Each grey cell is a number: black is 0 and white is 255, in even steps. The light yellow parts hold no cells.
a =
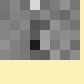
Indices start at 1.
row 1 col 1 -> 120
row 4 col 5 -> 157
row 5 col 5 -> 162
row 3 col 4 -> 83
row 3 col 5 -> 93
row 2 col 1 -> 116
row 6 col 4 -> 98
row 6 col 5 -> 96
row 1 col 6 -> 125
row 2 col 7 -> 107
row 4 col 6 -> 133
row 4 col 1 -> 133
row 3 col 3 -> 136
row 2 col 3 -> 128
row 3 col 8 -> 116
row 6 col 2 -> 128

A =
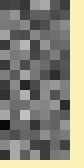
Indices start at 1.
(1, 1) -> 66
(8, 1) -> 125
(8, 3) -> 164
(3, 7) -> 138
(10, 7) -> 125
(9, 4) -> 74
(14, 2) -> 77
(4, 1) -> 162
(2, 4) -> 96
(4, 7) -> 121
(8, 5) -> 79
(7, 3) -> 75
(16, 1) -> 50
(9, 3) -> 37
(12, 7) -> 89
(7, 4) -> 123
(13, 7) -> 148
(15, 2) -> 168
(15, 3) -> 142
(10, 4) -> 59
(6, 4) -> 69
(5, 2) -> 134
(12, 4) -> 117
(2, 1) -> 125
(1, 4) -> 152
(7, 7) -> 86
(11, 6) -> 150
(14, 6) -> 112
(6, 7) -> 78
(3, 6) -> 119
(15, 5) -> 61
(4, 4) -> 134
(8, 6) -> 46
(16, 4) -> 151

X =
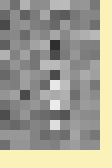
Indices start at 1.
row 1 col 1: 151
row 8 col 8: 145
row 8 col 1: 104
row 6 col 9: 125
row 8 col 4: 146
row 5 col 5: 174
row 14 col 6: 119
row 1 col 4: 141
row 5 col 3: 135
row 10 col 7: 176
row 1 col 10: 120
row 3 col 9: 133
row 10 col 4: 138
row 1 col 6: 185
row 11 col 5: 134
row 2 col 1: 105
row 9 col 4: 135
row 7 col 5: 186
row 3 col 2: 140
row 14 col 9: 133
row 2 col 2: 142
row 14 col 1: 151
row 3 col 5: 121
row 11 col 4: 150
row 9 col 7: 190
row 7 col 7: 170
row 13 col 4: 132
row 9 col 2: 126
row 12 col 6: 98
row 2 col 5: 166
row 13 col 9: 149
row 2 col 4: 123
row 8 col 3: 159

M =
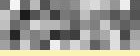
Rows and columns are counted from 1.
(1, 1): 113
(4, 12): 220
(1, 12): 149
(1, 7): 128
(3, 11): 200
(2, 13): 117
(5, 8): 214
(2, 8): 110
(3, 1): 191
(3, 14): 115
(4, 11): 170
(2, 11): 123
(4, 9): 205
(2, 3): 27
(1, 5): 81
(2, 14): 83
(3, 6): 183
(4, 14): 164
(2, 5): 138

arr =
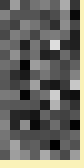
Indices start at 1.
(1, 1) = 59
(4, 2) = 126
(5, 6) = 221
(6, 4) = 112
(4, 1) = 72
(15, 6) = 0
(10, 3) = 5
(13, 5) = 51
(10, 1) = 122
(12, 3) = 34
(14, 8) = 103
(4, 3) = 108
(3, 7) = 141
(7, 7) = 67
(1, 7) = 171
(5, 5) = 58
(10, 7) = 24
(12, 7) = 65
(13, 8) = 3
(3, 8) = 72
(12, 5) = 101
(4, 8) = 30
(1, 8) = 53
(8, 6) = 88
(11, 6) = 178
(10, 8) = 15
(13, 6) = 109
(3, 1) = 87
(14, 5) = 76
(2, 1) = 130
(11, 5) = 27

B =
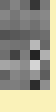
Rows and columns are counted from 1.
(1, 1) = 108
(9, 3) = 117
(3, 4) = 113
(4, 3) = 94
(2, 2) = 119
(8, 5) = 93
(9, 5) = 142
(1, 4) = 54
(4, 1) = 82
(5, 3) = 112
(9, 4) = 44
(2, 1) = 134
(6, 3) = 125

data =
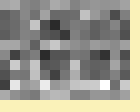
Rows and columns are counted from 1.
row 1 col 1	165
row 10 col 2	144
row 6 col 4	125
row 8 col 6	65
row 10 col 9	131
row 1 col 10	150
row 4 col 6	80
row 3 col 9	120
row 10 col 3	131
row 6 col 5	43
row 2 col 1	95
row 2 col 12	76
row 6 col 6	84
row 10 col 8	132
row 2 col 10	153
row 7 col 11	99
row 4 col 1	93
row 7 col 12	164
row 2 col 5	162
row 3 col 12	132
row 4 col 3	130
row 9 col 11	255
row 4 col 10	95
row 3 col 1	99
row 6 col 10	76
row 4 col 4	126
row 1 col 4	128
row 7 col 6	89
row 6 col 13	77
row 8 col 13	90
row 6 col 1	137
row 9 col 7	162

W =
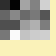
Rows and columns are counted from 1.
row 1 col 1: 45
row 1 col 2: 3
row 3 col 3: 158
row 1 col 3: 164
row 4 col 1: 119
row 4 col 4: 204

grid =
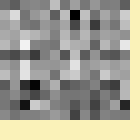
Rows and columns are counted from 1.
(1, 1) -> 111
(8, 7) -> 190
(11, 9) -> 116
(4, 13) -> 145
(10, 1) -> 120
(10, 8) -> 117
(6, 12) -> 85
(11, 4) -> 203
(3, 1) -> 157
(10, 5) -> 104
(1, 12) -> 127
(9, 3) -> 44
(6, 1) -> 90
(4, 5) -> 164
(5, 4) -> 131
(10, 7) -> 118
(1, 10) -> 150
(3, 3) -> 123
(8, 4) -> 167
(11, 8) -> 85
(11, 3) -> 18
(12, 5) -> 136
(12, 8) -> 66
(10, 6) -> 142
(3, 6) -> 138
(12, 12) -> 123
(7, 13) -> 169
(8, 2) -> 153
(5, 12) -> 149
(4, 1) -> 170
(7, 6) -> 149
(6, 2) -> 74
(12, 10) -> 85
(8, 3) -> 226
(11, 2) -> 93
